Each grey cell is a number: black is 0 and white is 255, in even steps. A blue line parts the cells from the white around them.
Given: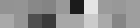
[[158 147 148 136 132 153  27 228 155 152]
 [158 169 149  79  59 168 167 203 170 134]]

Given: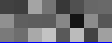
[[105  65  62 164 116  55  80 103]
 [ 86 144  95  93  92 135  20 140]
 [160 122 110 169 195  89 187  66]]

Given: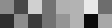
[[109 141  72 208 115 177 179 233]
 [168  47 141  59 115 149 179  11]]

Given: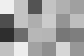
[[160 239 195  83 195 176]
 [190  78 195 174 203 148]
 [126  46 108 183 181 119]
 [151 193 237 162 144 214]]

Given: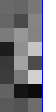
[[119 105 101]
 [133 101  73]
 [131 123 150]
 [196  29 144]
 [ 75  57 163]
 [208  60 122]
 [ 11  99  20]
 [108  89  83]]

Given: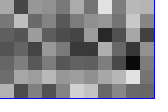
[[180 169  71 151 145 121 171 115 225 126 184]
 [134 120 191 106 131  88 124 143 150 116 200]
 [ 65  95  85 156  93  76  68 156  40  80 167]
 [146  83 100  68 152 122  58  57 174 103  55]
 [125 101 127  88 124  86  98  95 126  72  10]
 [116 109 166 157 184 151 158 144 167 183 226]
 [103 178  75 128  81 131 209 194 104 135 105]]

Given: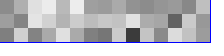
[[191 140 175 224 236 185 237 159 155 170 146 140 149 154 136]
 [152 158 132 228 209 179 204 188 199 194 225 172 166  98 202]
 [156 127 208 131 170 224 170 128 118 203  59 196 138 220 194]]

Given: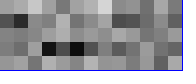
[[122 159 171 199 160 120 162 178 213 139 146 112 167]
 [ 96  82  43 138 128 178 116 139 164  77  83 108 139]
 [154 131 125 135 158 174 141 154 142 168 153 117 128]
 [101 125 110 159  19  77  13  82 127  91 115 155 114]
 [169 150 161 117 176 155 133 179 148 151 124 152  97]]

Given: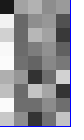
[[154  25 163 178 141]
 [ 81 242 104 142 151]
 [ 57 209 105 183 162]
 [ 96 248 107 125 145]
 [120 251 112 100 136]
 [210 175 150  50 110]
 [ 52 191 107 196 165]
 [110 251 110 110 140]
 [195 200 141  52 114]]
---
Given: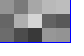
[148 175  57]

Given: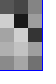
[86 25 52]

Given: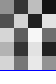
[147 211 247  33]

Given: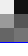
[239  85]

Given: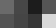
[106  69]

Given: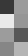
[ 56 150]

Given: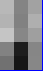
[184 129 159]

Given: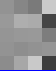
[147 174 153 149]

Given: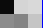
[ 10 132]
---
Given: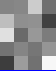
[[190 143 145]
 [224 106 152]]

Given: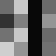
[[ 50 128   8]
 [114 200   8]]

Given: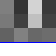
[[121  64 192]
 [ 98 129 104]]

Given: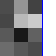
[[ 70 185 203]
 [ 89  24  97]]

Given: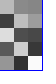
[[ 62 190 156]
 [221  78  72]]

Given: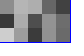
[[ 57 172  78]
 [206 157  59]]
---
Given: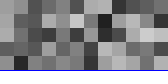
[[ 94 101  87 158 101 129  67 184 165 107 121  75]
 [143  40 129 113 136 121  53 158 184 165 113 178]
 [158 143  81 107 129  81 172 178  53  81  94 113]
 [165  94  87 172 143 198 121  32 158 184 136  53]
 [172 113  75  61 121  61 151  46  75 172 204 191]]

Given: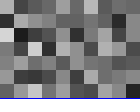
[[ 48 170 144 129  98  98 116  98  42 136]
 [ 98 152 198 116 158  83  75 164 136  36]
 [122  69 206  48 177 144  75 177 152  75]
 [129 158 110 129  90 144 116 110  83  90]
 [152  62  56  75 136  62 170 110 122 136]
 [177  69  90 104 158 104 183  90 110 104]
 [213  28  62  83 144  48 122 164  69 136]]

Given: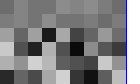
[[ 41 101  74 168 209  53  17  94 189]
 [109 132 116 116 140 132 140 124 109]
 [124 132 116 140 116 116 124 109 124]
 [160 101 160  25 168  67 101 153 109]
 [176 146 209 183  94  81  67 201 146]
 [201  81  33 176  81  11 140  87  59]]

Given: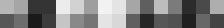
[[ 87 109  26  60 197 137 117 228 216  95  38  87  81  32 103  67]
 [182 166  52  52 236 210 158 242 228 166  95 189 123  44  74 174]]

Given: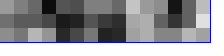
[[112  91  91  72  26  34  84  58  46 167 174  98  52  98 224]
 [141 119 182 148  40  72 119  34  40 161 174 133 133 182 161]
 [154 127 104  13  84  78 127 127 104 196 154 141  20  98 188]]

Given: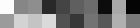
[[155 211 196 218  81  55 115  87 176 121]
 [252 134 142  41  68  95 108  12 168   4]]
